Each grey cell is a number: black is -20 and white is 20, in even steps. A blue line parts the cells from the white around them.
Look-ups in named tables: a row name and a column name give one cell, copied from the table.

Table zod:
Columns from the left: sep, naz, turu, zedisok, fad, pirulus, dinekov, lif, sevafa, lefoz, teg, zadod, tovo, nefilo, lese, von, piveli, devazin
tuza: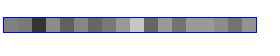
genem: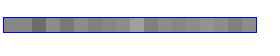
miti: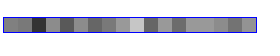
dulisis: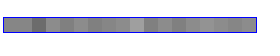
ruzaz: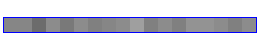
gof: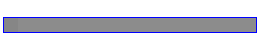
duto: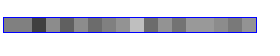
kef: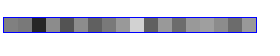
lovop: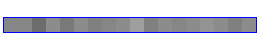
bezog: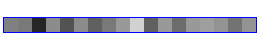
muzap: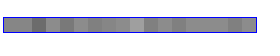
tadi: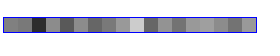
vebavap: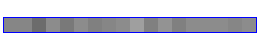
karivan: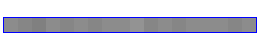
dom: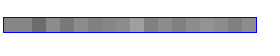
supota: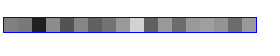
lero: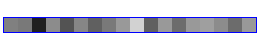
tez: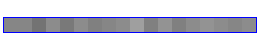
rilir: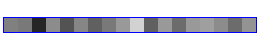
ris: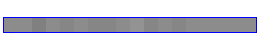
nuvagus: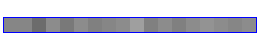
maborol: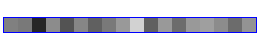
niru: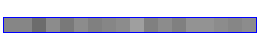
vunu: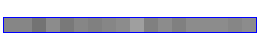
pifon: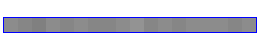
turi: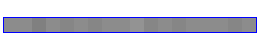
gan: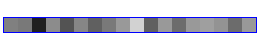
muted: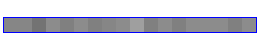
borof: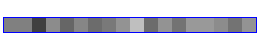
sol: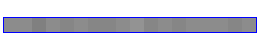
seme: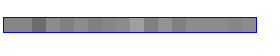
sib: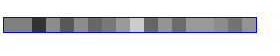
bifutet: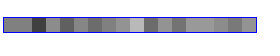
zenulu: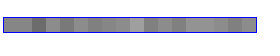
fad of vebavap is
-1
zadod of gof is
2
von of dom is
2
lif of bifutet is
0
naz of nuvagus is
1
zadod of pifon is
2
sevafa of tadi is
4
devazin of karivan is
2
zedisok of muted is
2
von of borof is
2
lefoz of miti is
11

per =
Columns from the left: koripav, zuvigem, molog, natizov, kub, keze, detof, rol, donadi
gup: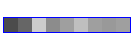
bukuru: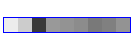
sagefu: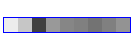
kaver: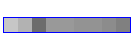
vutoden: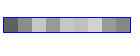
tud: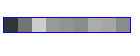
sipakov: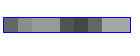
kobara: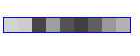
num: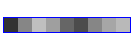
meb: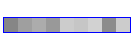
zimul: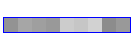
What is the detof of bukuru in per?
-1
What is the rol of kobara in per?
4
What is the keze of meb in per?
11
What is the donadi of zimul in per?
4
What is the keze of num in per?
-8
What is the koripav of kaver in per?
11
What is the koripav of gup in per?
-8
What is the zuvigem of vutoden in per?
2
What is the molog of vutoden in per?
11
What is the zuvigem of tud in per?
-2
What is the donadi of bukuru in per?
3

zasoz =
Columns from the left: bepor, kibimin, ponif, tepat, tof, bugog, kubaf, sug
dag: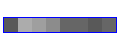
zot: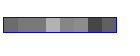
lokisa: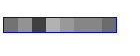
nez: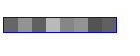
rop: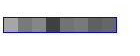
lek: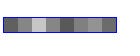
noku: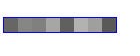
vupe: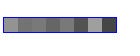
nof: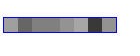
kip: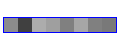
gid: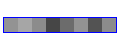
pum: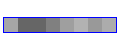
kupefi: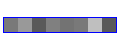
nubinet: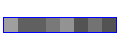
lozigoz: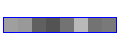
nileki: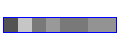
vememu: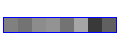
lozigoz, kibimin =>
4
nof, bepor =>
5
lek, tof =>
-6
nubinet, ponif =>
-5
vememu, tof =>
-2
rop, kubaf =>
-5

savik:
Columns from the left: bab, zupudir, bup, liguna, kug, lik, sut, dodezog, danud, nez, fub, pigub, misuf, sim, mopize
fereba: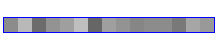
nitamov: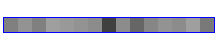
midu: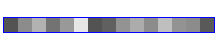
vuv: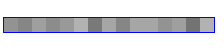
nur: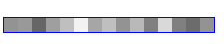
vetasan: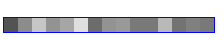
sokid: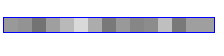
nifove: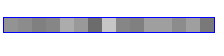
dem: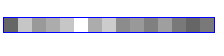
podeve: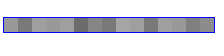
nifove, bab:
3
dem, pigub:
5
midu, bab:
-7
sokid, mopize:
5
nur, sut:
6
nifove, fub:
5
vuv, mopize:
8
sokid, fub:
2
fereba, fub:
2
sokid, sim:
5
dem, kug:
11
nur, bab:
3
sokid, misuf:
-1
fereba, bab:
2
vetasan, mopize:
-1
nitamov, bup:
0
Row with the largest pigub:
nur

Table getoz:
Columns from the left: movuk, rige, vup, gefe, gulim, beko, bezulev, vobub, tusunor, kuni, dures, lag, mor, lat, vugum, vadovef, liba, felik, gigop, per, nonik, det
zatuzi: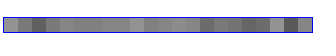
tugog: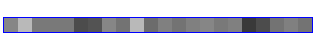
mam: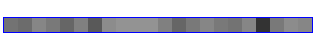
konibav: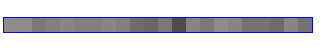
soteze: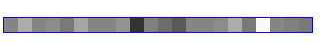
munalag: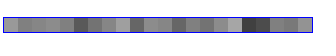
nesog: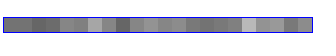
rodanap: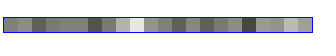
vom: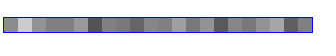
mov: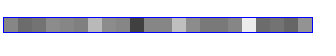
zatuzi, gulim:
1
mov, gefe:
2
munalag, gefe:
2
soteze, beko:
6
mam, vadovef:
-1
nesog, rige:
-2
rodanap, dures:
3
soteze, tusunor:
3
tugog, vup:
-1

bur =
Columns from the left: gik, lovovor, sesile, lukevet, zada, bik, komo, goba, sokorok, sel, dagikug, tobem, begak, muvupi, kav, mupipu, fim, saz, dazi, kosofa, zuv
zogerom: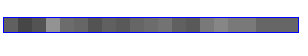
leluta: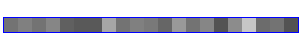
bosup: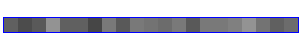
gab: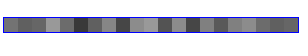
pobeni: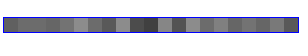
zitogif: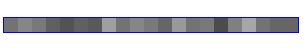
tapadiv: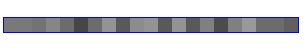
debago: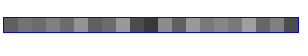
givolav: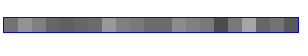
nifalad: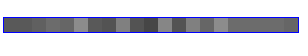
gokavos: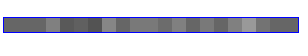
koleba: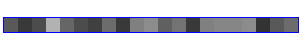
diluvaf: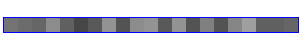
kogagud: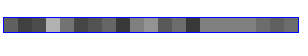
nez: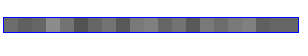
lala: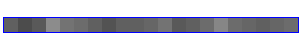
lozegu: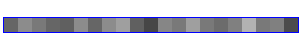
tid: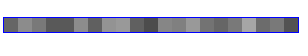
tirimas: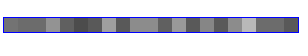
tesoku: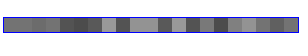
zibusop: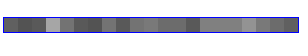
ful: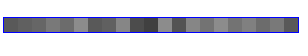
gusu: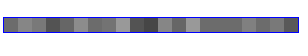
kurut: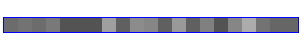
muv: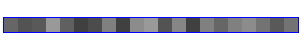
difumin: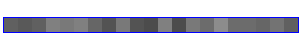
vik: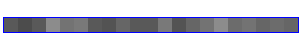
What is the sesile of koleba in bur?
-8
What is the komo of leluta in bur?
-6
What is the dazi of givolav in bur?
-4
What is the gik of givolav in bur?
-2
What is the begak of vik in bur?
-7
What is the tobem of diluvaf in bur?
-6
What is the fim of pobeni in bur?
-4
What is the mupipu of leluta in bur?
-7
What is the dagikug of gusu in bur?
-9
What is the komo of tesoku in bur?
-6
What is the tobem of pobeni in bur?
1
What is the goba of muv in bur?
0
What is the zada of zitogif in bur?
-7
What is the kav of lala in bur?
-3
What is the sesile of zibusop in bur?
-6
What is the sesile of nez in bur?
-4
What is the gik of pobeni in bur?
-5
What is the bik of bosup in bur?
-5
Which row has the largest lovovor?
givolav

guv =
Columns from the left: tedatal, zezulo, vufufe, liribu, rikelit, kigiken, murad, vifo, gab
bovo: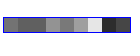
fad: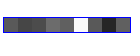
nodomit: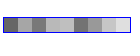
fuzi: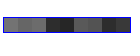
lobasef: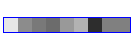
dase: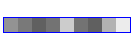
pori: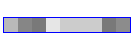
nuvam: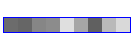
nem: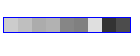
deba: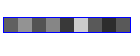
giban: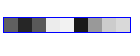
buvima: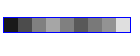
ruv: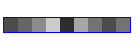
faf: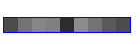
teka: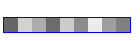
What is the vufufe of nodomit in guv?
-1
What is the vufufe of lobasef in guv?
-1
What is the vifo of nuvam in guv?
9
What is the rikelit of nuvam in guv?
15
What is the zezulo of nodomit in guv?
6
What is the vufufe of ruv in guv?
2
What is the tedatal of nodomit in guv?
-4
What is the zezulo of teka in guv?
13
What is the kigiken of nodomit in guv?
-2
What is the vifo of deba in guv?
-13
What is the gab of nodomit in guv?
15
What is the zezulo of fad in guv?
-9
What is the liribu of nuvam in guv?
2
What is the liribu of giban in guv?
17
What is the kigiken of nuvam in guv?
6
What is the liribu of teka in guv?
-3
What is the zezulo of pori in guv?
1
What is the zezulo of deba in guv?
3
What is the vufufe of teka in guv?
7
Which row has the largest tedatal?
lobasef

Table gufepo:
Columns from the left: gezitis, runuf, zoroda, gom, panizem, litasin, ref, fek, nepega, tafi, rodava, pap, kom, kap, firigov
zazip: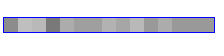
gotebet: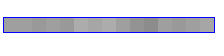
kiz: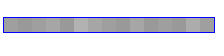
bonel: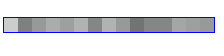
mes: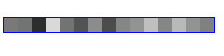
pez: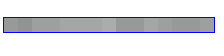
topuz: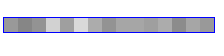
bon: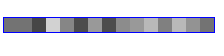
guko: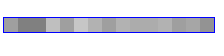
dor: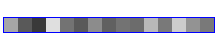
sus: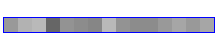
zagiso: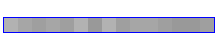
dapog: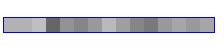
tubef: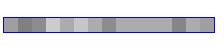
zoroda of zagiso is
5
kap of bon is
3
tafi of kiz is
6
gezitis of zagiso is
8
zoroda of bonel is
4
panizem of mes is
-2
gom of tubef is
12
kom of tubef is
1
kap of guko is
6
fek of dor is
-5
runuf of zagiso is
6
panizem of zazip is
7
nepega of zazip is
6
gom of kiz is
6
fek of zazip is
8
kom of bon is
9
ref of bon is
4
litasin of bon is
-8
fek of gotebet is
7
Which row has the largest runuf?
zazip

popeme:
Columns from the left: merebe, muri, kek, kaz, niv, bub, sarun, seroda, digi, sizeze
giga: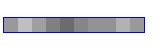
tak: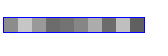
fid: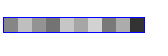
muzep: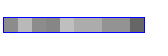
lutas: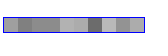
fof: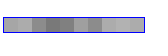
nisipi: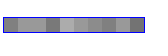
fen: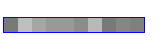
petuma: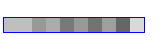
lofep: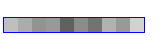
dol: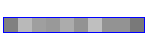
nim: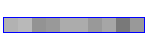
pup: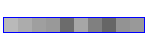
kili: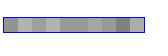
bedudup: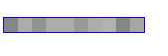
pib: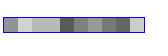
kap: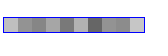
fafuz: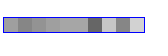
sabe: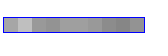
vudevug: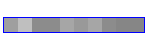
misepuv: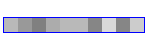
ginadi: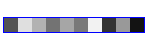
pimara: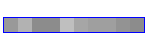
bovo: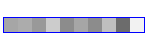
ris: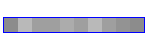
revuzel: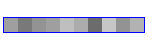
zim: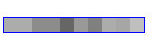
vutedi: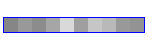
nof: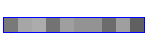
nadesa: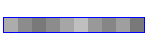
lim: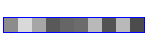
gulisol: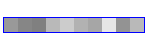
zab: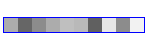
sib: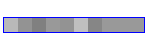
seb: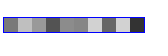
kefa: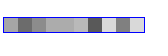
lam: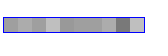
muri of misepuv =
4
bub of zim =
4
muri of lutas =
0
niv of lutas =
8
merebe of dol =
0
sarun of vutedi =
11
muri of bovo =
7

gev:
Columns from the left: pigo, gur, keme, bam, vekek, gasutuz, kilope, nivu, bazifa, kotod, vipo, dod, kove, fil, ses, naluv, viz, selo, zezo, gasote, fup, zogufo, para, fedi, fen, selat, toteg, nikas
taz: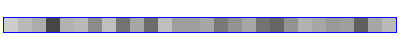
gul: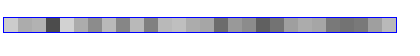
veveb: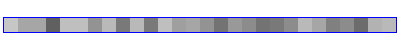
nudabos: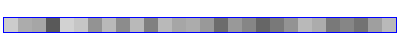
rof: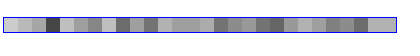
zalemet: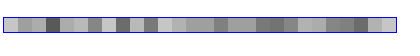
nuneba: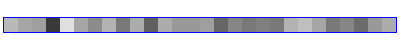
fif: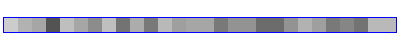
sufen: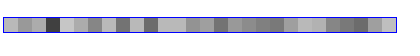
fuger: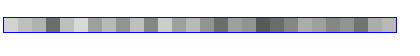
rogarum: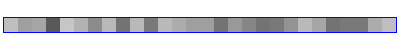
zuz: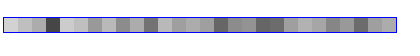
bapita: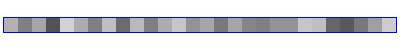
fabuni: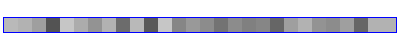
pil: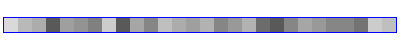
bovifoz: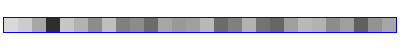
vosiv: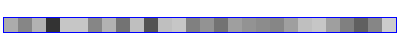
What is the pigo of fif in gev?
12
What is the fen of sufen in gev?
-1
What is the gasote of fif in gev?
-3
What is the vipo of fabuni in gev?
-6
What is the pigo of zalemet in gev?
11
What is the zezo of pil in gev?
-3
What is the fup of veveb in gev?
2
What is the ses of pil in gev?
8

